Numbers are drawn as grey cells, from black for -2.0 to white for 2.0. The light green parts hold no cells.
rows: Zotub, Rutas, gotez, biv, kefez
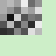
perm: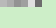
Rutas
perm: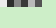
biv
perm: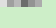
Rutas
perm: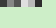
kefez
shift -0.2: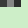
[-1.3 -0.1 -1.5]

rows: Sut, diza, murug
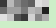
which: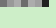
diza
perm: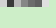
Sut
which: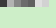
Sut
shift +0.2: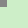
[0.3]

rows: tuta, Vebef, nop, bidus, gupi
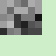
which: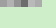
tuta
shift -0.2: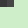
[-1.3 -1.1]
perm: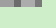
Vebef
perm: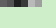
bidus
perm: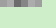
tuta
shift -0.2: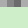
[ 0.5 -0.1 -0.5  0.5]
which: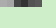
bidus

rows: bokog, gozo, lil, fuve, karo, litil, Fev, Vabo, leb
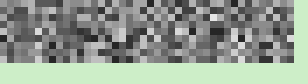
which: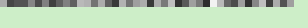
lil
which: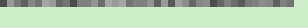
fuve
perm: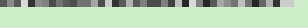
karo
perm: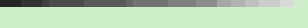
karo

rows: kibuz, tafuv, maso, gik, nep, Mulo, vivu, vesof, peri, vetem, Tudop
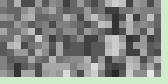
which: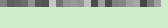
peri

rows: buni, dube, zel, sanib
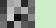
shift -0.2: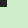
[-1.6]
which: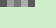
dube
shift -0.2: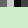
[-0.6  1.0 -2.0 -1.2]

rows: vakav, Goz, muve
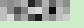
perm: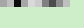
Goz
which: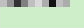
Goz
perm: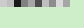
muve
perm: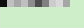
Goz
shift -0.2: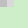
[0.8 1.2]

